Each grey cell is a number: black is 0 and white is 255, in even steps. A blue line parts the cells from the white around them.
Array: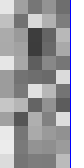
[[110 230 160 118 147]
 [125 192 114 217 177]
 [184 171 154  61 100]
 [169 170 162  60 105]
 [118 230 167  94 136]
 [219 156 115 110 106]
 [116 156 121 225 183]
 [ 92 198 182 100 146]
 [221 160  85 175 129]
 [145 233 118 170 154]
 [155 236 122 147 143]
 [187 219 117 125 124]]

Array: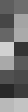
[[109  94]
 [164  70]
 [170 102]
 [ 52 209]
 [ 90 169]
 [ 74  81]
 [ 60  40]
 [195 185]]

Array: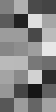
[[ 68 128 176  74]
 [166  91  33 223]
 [187 156 156  72]
 [231 134 142 158]
 [110 186 185 120]
 [ 44 164 138 210]
 [ 97 151  69  21]
 [162  87 156 101]]

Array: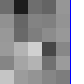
[[150 109  28 110 100]
 [147 145 102 131 128]
 [152 152 105 126 140]
 [135 154 179 208  71]
 [155 133 165 179 113]
 [125 197 156 148 134]]

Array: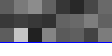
[[105  93 122 140  97  54  40  71]
 [ 97  56  63  56  50  99 105 126]
 [124  93 197  33 133  90  95  67]]

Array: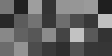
[[ 31 120  33 158  52 149 150 154]
 [192  40  92 115  55 110  76  56]
 [ 51 136  98  87 140  68 194  89]
 [ 54 108 147  76  57  46  83  55]]

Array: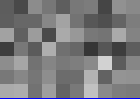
[[137  93  73 140 119  94 120 124  69 145]
 [125  94 103 103 135 163 115  87  79 100]
 [131 162  96 156  74 170 152 120 116 170]
 [ 93  61 120  91 174 112 103  54  86  61]
 [134 141 166 114 133 121 126 138 210  92]
 [146 120 135 118 142 108 109 179  98 148]
 [122 170 173 114 158  99 121 193 138 125]]

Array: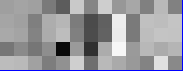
[[129 159 164 160 122  92 201 133 206 151 167 128 185]
 [196 165 160 127 173 182 124  75  96 237 122 192 189]
 [195 169 164 131 172 189 128  76  98 235 122 189 196]
 [181 118 138 118 142   9 154  48 172 247 154 184 171]
 [137 188 185 161 125 145 207 111 185 170 153 131 224]]

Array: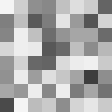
[[100 244 206 143 136 193 222 204]
 [212 127 190  89 125 228 154  85]
 [107 133 238 192 109 148 166 166]
 [184 214 238 234  88 105 191 140]
 [202 150 210 104 100 218 236 240]
 [142 145 235 157 222 198 164  61]
 [114 167 151 237 135 237 123 166]
 [202  74 245 188 202 141 212 230]]
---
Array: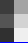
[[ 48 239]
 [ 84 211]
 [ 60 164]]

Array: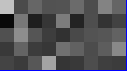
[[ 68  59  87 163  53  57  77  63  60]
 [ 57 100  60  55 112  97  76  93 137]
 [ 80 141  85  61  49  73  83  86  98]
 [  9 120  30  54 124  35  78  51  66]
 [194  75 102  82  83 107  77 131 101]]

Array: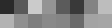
[[179 144 126 137 133 106 163 165]
 [ 42  89 203 148  91  57 131 189]]

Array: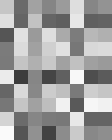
[[250  85 145  66 140 202 136 142]
 [212 107 134 122 120 232 100 100]
 [119 197 161 190 241  89 246 241]
 [102 217 136 204 191 122 206 197]
 [235  60 134  69  96 248  78  91]
 [122 196 176 200 161 193 160 154]
 [123 219 161 208 225 119 216 219]
 [ 85 225 154 222 170 124 184 176]
 [223 101 194 101  95 231  96  99]
 [198 106 162 133 155 222 134 147]]

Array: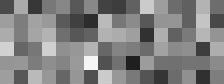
[[158  87 186 151 102 150  80 203 151 121  84  53 108 144  48 126]
 [149 151 124 142 132 154 245  81 113  31 156 113 112 116 115 139]
 [209 102 119 208 144 151 179 103 132 125 107 162 138 143  61 174]
 [172 126 165 179 111  87  98 178 172 159  49 175  97 122 182 148]
 [158 125 162 153  90  64  44 186 119 139  88 148 149  96 196  72]
 [ 75 170  55 120 135  88 136  66  61  97 203 158 108  96 179 109]]

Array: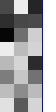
[[225  90 213]
 [189 140 187]
 [125 198 114]
 [185 213  43]
 [237 187 212]
 [  6 110 207]
 [ 46  72  74]
 [ 73 237  37]]
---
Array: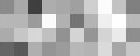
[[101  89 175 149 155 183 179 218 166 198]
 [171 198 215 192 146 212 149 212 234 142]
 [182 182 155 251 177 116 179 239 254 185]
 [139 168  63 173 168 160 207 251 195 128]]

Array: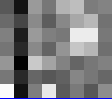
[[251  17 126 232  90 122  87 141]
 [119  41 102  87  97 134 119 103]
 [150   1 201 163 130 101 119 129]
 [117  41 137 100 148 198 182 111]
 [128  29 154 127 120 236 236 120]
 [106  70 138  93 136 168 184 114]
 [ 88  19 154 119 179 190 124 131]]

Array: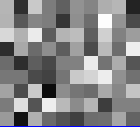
[[154  18 176 106  83  63 109 111 167  99]
 [123 223  84 238 185 139 181  61 129 129]
 [163  76 202  12 141 117 108 169 135 196]
 [119 119  74  66 117 201 212 237 145 113]
 [108  45  94  72 128 129 235 115 173  85]
 [ 45 168 107 142  93 161  75 186 109 238]
 [216 177 235  93 180 189  94 208 129 157]
 [179  88 133 125  53 143 109 253 147  74]
 [181  47 201 124  96 146 132 174 182  35]]

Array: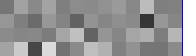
[[163 202  71 219 114 138 190 177 129 146 118 117 139]
 [139 134 136 124 165 192  99 149 134 165 174 125 182]
 [150 127 107 151 132  98 147 134 143 138  54 151 134]
 [118 162 137 163 127 140 138 145 154 135 188 127 129]]

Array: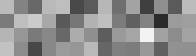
[[194 140  71 136 155 150 185 102 128 124 152  96 145 144]
 [181 150 122 136 104 172 143  93 154 165 243 162 140 163]
 [123 190 203 168  89 119 178 192 123  96 131  43 155 159]
 [187 131 104 185 190  73  90 183 111 163  63 143  90 188]]

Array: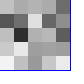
[[243 192 153 199 235]
 [202 232 158 162 158]
 [191  46 177 184  93]
 [ 85 110 224 103 142]
 [193 171 179 171 109]]

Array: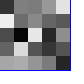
[[166 172 149 123  37]
 [ 99 218  84  54  84]
 [ 75   5 231  39 142]
 [238 109 137 101  89]
 [ 51 127 124 152 227]]
